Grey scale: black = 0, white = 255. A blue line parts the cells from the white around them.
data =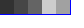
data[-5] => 50
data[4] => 161

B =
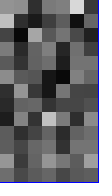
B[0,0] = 147
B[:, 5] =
[216, 16, 73, 112, 115, 129, 69, 70, 46, 98, 116, 92, 89]
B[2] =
[68, 8, 166, 88, 116, 73, 32]
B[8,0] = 29
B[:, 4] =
[127, 93, 116, 38, 29, 9, 118, 70, 123, 43, 50, 119, 71]
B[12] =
[110, 73, 91, 102, 71, 89, 94]
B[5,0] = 140
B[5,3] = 22
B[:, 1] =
[143, 46, 8, 42, 51, 90, 149, 99, 131, 47, 70, 59, 73]
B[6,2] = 56
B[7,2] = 103
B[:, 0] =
[147, 191, 68, 123, 90, 140, 47, 41, 29, 92, 93, 150, 110]
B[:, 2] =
[47, 26, 166, 99, 98, 85, 56, 103, 51, 68, 103, 100, 91]
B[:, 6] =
[57, 102, 32, 63, 115, 102, 68, 80, 139, 110, 116, 159, 94]
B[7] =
[41, 99, 103, 52, 70, 70, 80]

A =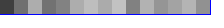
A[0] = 63
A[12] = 163
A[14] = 145
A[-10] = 173
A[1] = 112

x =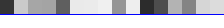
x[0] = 53
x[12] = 179
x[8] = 149
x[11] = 77

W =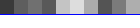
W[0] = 58
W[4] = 196
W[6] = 171

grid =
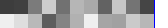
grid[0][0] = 61
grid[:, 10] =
[69, 183]
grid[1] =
[239, 222, 185, 93, 132, 177, 239, 165, 161, 202, 183]
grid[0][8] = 198
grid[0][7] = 98

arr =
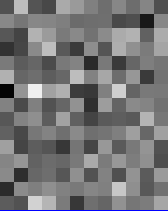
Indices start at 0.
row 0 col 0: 81
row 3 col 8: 174
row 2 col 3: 155
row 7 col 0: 130
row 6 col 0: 4
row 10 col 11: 82
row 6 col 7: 128
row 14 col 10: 124
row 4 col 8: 58
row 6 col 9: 100
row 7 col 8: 100
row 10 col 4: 55
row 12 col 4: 86
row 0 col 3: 72
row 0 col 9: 109
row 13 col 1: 139
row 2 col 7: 139
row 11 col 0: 133
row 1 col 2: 135
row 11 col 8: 152
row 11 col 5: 121
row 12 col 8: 80
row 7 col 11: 113
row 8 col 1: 131
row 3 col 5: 59
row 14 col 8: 146
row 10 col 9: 121
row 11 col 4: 103
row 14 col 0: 92
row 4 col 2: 102
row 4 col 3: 75
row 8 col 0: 87
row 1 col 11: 135
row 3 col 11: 165
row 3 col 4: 89
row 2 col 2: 178
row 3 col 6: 142
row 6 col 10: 121

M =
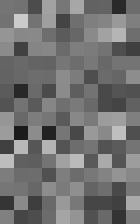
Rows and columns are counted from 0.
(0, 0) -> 116
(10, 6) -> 117
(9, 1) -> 27
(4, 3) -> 99
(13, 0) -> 118
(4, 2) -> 100
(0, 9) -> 108
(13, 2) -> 103
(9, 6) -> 153
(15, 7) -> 105
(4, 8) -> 116
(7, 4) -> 111
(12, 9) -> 136
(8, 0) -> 150
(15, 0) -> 128
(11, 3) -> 116
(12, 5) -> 108
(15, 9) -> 124
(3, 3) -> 135
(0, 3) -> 162
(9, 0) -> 156
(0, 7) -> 99
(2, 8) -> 181
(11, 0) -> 189
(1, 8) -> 153
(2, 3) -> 110
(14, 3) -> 105
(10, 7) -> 83
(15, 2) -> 77
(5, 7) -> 107
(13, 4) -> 123
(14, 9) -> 170
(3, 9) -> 63
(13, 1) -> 116
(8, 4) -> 90
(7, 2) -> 90
